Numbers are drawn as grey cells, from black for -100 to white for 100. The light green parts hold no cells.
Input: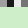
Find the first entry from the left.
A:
25
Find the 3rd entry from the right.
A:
-80
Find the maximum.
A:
84

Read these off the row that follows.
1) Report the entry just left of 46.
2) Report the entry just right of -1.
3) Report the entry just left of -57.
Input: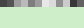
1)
23
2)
23
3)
59

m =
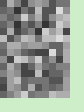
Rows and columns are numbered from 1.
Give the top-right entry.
-9
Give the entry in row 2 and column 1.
-21
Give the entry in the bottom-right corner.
36
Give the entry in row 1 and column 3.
1
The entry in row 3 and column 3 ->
-9
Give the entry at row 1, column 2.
36
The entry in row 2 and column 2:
-9
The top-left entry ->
-34
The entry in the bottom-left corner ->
-21
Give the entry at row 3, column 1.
1
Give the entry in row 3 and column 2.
-21

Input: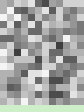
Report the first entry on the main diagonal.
40
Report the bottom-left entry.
40
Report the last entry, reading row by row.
27
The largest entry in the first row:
78
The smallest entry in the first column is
-17
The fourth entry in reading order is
52
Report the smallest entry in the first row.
-40
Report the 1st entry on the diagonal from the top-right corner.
65
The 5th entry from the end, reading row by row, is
-6
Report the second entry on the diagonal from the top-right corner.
-6
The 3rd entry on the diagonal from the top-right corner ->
-6
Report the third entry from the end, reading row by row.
7

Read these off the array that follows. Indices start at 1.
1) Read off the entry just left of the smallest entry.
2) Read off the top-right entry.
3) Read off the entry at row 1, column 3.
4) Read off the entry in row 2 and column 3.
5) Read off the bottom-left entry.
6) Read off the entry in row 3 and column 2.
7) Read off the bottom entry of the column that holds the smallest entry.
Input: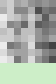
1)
-27
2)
6
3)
27
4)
6
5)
84
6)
61
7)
-38

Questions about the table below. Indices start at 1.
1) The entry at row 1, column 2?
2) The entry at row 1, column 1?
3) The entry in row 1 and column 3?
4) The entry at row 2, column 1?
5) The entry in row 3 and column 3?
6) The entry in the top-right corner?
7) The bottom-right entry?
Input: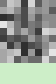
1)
55
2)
-4
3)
43
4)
30
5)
-16
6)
9
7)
9
